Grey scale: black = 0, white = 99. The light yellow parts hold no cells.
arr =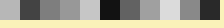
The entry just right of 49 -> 59
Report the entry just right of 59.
77
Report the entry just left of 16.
53

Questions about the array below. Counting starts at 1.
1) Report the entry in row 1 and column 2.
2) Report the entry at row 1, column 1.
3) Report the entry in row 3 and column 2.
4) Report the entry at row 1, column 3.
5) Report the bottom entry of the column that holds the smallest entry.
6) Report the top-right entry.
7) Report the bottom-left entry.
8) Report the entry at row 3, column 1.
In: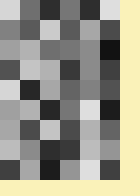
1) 43
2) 83
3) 69
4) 18
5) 25
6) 86
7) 25
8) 62

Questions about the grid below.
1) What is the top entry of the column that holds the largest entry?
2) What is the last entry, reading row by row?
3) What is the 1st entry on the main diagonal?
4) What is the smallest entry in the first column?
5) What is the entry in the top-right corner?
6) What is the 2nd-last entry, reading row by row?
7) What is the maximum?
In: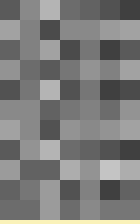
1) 32
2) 46
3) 35
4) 32
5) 25
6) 46
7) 76

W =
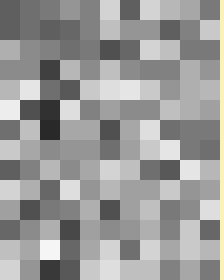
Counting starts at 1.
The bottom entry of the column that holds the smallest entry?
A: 22
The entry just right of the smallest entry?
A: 65
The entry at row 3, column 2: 54
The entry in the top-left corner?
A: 37
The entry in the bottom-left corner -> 82
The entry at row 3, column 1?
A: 68
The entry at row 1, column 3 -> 47
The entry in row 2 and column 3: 37
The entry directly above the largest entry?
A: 68
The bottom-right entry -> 47
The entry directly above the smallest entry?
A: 19
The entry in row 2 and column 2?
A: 43
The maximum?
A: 95
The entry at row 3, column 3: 50
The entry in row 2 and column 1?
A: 37
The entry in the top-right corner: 47
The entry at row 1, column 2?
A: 43
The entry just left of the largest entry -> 65
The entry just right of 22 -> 34

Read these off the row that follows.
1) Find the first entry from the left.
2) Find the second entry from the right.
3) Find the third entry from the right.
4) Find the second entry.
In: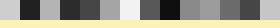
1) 80
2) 27
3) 42
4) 13

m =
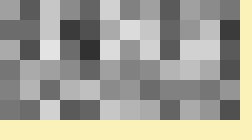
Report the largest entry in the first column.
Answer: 66
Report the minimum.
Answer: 19
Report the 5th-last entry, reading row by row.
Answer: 66
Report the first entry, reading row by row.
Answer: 62
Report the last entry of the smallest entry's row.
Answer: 35
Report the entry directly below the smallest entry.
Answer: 39
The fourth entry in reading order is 54
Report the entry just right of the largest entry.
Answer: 42
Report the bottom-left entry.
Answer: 46
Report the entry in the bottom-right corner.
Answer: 31
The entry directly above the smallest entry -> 31
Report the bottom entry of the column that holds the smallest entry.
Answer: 39
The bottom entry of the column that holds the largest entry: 81
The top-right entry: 46
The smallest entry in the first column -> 42
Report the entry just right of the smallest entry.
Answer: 85
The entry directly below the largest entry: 62
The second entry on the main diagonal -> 42
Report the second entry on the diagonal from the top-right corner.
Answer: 74
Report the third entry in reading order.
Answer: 77
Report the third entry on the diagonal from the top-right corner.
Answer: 81

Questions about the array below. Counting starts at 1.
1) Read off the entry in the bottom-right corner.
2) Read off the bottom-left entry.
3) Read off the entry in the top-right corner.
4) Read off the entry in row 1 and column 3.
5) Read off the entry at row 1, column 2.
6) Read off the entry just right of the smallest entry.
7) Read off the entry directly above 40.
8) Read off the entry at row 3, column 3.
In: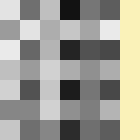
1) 36
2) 77
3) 36
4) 74
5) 43
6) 46
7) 88
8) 70

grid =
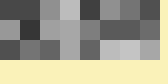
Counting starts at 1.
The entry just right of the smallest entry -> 62
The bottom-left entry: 31
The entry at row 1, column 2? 28
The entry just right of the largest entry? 65
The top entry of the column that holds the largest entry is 45
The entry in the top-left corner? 28
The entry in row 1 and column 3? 56

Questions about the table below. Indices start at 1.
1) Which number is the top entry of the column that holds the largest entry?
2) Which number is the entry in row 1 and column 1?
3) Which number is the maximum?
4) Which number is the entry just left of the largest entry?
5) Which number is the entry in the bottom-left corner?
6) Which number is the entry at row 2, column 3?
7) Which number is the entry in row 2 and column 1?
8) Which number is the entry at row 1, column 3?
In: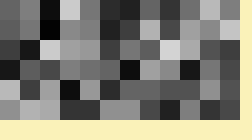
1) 20
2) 39
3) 82
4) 36
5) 56
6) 1
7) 36
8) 5
